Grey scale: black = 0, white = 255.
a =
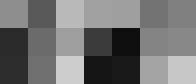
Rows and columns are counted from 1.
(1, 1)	142
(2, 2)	107
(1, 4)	161
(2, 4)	59
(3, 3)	205
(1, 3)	185

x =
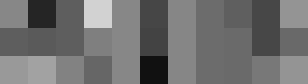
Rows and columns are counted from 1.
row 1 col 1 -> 135
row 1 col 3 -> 94
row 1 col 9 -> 95
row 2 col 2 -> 90
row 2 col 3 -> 94
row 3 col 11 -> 148
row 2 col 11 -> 105
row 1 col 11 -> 148
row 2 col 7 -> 134
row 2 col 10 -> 71

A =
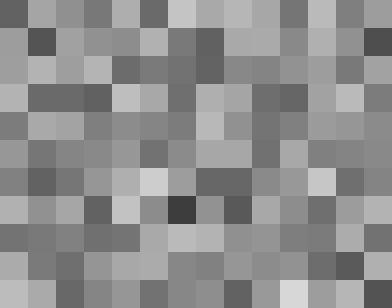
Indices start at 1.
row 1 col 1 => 98
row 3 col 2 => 179
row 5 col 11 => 128
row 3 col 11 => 146
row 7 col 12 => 198
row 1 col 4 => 120
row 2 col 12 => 176
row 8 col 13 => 156
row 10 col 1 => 171
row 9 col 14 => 114
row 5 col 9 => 145
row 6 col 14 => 137
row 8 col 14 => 179
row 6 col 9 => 167
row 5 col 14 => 139
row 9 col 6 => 169
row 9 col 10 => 148
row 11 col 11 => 215
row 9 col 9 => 144
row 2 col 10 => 170
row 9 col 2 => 121
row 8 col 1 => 177
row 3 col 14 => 162
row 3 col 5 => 108
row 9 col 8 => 179
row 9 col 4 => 112
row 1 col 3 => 144
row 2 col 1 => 157
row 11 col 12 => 157
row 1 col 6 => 106
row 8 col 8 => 146
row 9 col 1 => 115
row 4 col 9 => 165

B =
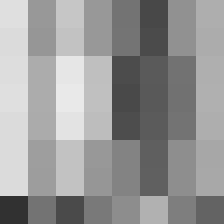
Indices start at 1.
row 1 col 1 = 223
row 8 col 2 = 115
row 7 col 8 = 168
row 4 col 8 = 176
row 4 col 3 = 233
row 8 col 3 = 74
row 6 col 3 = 194
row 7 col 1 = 219
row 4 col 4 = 192
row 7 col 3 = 194
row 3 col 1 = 221
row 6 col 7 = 142
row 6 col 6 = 95
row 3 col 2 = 172
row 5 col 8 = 174
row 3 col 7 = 114

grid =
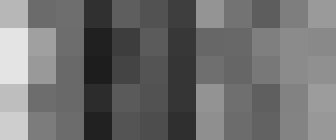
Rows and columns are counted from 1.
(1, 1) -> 183
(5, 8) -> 143
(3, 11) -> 139
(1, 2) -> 107
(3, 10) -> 120
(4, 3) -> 105
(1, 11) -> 126
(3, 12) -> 144
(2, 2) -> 160
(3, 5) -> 68
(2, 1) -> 228
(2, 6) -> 91
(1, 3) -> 110
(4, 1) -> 190
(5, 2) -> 124
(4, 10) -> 95
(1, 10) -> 93
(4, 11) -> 130

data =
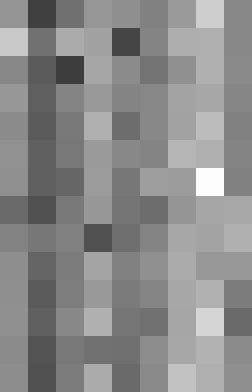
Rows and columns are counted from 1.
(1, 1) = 149
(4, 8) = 167
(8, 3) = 121
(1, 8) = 205
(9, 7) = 167
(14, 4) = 171
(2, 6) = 132
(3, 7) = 144
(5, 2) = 90
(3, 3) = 61
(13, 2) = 84
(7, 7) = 156
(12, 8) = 213
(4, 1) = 151
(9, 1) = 130
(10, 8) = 152
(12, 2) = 96
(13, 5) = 112
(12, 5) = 118
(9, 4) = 80
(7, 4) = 155
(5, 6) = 136
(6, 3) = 120
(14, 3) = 124
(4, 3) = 132
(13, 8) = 178
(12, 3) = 136
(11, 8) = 177
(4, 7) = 163
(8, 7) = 149
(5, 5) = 109
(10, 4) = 164
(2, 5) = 69
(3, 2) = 91
